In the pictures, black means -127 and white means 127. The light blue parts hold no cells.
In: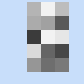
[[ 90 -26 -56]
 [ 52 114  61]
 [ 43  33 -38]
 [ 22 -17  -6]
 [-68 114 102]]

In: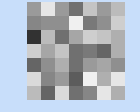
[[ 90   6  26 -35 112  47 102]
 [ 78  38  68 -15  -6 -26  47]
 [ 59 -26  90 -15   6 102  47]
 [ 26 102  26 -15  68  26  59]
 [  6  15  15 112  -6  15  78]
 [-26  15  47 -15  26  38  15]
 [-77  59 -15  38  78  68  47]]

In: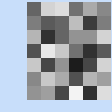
[[ 72 -56  19 -99 -56  83]
 [ 53 -78 -26  19  19  83]
 [ 19  31 -56 115 -78  93]
 [  8  72  42 -46  53  31]
 [ -2 -37 -26  62 -67  -2]
 [-26  83  93 -14  42   8]
 [-46 104  72 -14 -78 -37]]

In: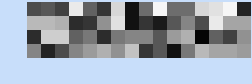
[[  57   57   48  -83  -74   17   97 -110  -74 -101  -40    5  -51  106
    37   37]
 [   5  -92  -51    5   27   48   17   66  -74  -40 -110   -7   57   37
    37   27]
 [ -51  -40  -62  106  -30  -74   87 -110  -18  118  -18  -18   87   97
   118  -92]
 [ -83   78   78  -30   -7  -83   -7    5    5  -40   27   48 -122  -30
   -62   17]]

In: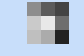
[[ 74 104 -17]
 [ 63  43 -93]
 [ 13 -36 -60]]

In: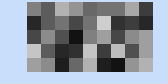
[[  69  -35  -88  -78   69  -66   60  -47   31]
 [  31   11  -97  -23   50  -97 -109   20   50]
 [   0  -35   50   20  -23  -12  -12   40  -66]
 [ -56   11  -47 -109    0   31  -56   11   31]
 [ -88  -35  -12  -56  -12   78  -78  -66  -88]]

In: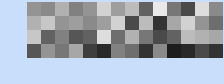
[[ 71 -29   1 -41 -29  93 -17  49  -8 -53 -29  60  49  39]
 [ 49  71  20  30  10  30  82 -53  60 -76  39  82  20 -17]
 [ 20  10  49   1  20  82  30  60 -29 105  -8 -53  93  10]
 [-41  20  -8  39 -65 -86   1 -17 -76  10 -98 -86 -53 -76]]

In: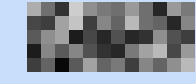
[[  45  -16  -77   77   15   -6  -16   25  -16  -88   25   -6]
 [ -37   15   34  -99  -56  -88  -46  -88  -77   15  -46  -65]
 [ -56  -65   34   68  -65    6  -27   57  -16  -27  -88    6]
 [ -65  -27 -119  -37   34  -27   -6  -65    6  -27   15   57]
 [ -99    6  -37    6  -46  -77  -88   -6   34   57  -56   25]]
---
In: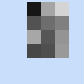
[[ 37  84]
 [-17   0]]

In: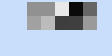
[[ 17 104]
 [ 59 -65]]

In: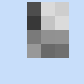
[[90 78]
 [68 91]]

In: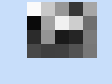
[[ 73  23]
 [ 35 113]]

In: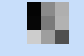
[[10 47]
 [-5 50]]

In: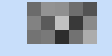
[[ 19  16]
 [-37  65]]

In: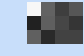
[[-29 -65]
 [-32 -57]]
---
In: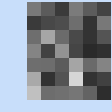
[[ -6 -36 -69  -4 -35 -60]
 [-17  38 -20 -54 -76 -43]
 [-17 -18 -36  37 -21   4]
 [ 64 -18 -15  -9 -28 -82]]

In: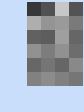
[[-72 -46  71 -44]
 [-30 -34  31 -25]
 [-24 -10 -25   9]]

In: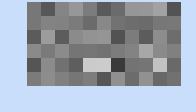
[[ -8 -40   5  23  -3 -37 -20  22  23  34 -44]
 [-36  28 -35  11  19  21 -45  -3 -35  13 -18]
 [-42  11 -14 -33  75  76 -69 -12 -10  66 -22]]

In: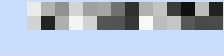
[[ 106   50   17   84   32   38  -14  -79   49   67  -68 -112   61  -94]]

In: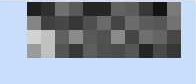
[[ -95  -79  -16  -38  -89  -89  -29  -35  -71 -108   -5]
 [  82   65  -31   11  -38  -45   11  -58  -16  -26  -55]]

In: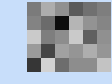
[[ -4  45  16 -37 -15  -1]
 [ 74  -1  13  74 -31  16]
 [-73  82 -18  13  13  67]]
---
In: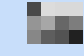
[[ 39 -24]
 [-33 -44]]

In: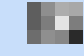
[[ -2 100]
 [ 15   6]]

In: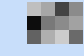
[[-6 11]
 [47 76]]

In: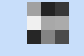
[[ 40  43]
 [  4 -52]]

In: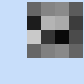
[[  52   42]
 [ -74 -118]]

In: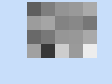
[[37  3]
 [-7 22]]

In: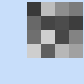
[[-58 -51]
 [ 79 -55]]
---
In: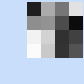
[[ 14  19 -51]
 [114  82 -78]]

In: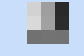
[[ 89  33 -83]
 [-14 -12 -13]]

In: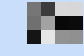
[[ -15   34 -119]
 [-106  101   18]]

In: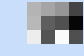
[[ 56 -33 -47]
 [109 -43 123]]

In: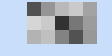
[[ 86  74 -77]
 [ 51  64   3]]

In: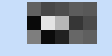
[[-118  100   55]
 [  -1 -116  -94]]

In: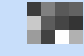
[[ 73 -35 -58]
 [ 28 -62 126]]
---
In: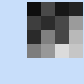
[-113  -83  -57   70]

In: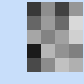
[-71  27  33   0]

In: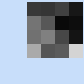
[-71 -40 -56  84]

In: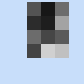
[-44 -97 -37]

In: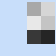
[40 68]

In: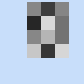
[  7  88 -12]
